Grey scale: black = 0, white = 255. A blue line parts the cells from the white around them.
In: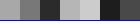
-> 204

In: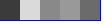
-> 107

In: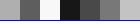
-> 73

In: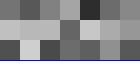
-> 45

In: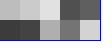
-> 95

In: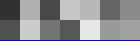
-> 184
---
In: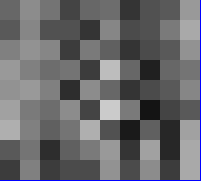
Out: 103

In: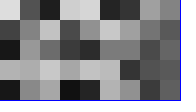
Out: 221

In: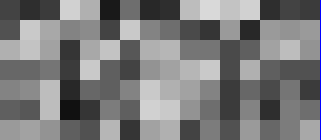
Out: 67

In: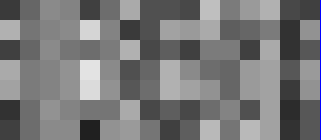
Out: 58

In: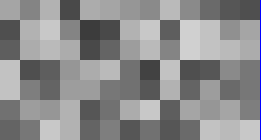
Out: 165

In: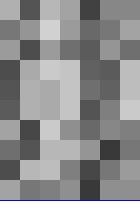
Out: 176

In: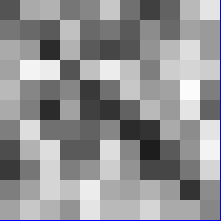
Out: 84

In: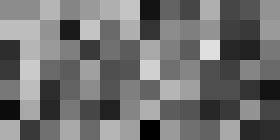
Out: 140
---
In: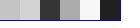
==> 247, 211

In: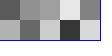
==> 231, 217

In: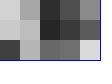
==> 218, 210

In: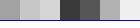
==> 239, 214

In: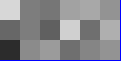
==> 215, 208

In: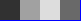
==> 221, 161

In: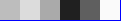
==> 250, 220

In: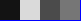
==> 218, 118
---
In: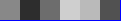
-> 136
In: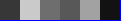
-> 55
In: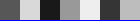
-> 87
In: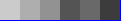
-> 203
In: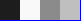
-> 29
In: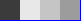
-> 59
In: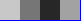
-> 200
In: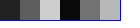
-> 34
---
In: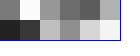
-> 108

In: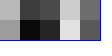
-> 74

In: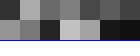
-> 72

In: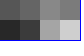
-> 101

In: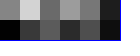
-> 156

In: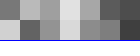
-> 167

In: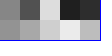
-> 221

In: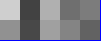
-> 176
